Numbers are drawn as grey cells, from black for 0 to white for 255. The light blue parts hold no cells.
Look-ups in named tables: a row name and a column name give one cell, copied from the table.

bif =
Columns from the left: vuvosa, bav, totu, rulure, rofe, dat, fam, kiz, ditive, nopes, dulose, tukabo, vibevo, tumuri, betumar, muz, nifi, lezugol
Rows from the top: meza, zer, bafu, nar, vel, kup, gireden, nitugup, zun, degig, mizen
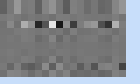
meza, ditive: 119
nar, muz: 51
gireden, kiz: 121
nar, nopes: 144
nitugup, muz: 117
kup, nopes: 121
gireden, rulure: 119
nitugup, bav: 122
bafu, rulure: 114
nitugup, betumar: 118
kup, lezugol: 118
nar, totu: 113
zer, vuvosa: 97
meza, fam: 131
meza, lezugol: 148
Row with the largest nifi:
nar

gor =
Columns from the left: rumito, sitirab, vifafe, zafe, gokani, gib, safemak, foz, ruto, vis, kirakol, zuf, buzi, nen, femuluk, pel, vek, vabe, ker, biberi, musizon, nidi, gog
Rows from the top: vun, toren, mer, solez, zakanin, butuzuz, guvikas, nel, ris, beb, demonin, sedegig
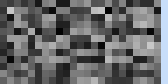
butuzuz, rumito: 67
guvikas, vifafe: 160
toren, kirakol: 59
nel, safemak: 145
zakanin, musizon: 77
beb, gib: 51
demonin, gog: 96
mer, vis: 75
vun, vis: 26
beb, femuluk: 91
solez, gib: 75

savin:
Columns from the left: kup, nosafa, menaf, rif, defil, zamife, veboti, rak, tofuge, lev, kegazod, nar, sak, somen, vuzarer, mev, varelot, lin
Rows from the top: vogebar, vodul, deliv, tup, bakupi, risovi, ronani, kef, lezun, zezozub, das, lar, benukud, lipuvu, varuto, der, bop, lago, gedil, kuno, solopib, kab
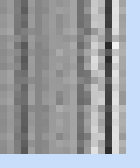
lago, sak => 159
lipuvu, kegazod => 164
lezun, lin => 166
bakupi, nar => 133
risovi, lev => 147
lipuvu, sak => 124
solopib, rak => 154
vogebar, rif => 102
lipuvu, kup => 150
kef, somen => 192
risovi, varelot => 179
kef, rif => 102
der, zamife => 134
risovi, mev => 99

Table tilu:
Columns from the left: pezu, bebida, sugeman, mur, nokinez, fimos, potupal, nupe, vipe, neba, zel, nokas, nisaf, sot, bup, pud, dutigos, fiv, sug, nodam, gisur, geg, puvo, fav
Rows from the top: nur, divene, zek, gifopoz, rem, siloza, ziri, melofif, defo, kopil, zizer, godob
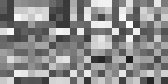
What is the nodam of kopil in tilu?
141
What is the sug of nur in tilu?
226
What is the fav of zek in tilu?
206
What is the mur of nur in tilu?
140
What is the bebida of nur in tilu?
65
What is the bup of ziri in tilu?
219
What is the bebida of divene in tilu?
64
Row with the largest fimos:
zek

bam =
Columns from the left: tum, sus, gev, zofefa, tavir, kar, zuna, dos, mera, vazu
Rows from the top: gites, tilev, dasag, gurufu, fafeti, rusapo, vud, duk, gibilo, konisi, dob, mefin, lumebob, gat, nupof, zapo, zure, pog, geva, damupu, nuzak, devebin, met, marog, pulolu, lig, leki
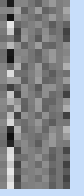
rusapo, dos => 131
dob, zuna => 115
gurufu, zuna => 121
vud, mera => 122
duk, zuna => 131
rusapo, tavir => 122
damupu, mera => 128
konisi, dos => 121
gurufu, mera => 118
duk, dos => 152
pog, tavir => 128

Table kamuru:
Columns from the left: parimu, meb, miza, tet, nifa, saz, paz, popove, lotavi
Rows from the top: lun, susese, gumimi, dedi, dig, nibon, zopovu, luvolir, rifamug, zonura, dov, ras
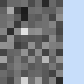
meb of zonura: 106
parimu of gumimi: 110
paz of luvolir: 67
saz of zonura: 100
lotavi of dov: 132
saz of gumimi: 90
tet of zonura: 116

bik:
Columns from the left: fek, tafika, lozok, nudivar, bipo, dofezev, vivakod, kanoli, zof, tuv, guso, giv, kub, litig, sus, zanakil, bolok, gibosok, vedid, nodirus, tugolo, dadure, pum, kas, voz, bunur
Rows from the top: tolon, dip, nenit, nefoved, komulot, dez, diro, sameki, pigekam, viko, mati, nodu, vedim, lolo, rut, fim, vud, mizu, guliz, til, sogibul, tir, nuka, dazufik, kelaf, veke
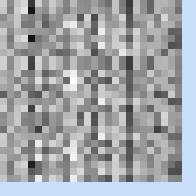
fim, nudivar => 211
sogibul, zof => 188
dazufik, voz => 113
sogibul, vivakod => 155
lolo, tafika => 154
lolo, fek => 96
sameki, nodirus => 199
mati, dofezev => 180
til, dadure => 183
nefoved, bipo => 118
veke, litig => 144
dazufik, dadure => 133
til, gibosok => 201
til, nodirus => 212
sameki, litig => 80
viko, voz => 166

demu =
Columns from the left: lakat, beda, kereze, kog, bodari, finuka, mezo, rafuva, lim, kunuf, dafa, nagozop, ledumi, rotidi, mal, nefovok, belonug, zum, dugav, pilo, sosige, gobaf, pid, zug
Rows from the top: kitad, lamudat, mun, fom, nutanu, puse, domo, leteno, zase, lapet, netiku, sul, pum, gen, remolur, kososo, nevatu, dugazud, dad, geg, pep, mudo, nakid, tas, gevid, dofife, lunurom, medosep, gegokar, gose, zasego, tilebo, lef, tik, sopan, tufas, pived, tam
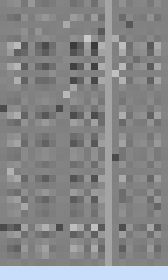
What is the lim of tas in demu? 132
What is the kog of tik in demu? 112
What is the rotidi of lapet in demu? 63
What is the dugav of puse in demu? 134
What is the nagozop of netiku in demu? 130
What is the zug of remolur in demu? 129
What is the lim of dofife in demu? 134
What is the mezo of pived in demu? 151
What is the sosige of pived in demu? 126
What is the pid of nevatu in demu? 161
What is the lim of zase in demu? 129
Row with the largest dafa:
lef

